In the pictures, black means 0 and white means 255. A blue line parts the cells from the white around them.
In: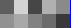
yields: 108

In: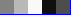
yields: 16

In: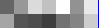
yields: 132

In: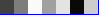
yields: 9

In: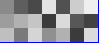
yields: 59

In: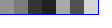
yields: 80
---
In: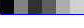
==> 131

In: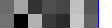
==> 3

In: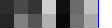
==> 128

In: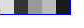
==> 53

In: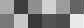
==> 200

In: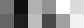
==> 30

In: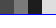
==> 122

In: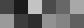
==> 60

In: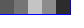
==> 117
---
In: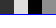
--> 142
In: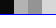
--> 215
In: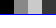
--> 56
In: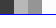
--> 252
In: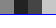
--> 199
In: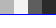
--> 43
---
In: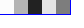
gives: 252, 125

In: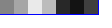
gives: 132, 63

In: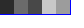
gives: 43, 156

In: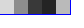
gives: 217, 186

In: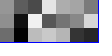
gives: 150, 39

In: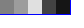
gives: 128, 21

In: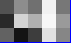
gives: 82, 134

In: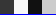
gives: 54, 204

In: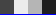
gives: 68, 31
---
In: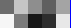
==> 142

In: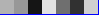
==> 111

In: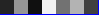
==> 114

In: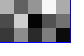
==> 149

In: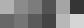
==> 83

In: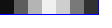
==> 206

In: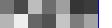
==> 159

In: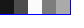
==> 251
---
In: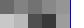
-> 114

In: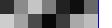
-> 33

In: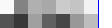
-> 203

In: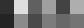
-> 160

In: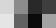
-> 140

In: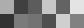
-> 199

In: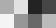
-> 225

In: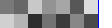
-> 166
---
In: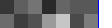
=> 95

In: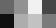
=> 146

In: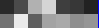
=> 74

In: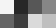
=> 39

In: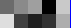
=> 138

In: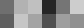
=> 178

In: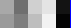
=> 111

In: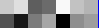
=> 223
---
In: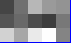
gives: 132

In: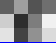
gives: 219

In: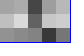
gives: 118

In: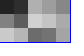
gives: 164

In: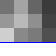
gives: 80

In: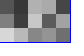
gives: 111
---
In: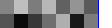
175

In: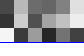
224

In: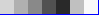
192

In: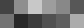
157

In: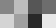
189

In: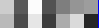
218
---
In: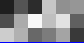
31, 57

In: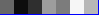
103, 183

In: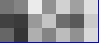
117, 217

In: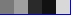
122, 216

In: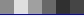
139, 69

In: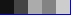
18, 205

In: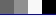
102, 0
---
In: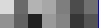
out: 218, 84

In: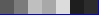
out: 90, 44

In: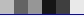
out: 189, 233

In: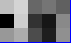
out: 191, 144

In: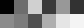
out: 2, 244

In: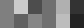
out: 127, 35

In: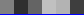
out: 128, 62

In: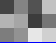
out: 68, 208

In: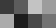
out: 58, 115

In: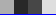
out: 174, 222
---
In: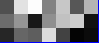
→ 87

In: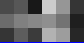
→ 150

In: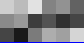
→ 146

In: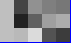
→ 127

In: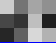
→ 165

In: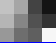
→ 67

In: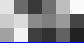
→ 190

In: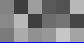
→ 82

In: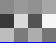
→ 145
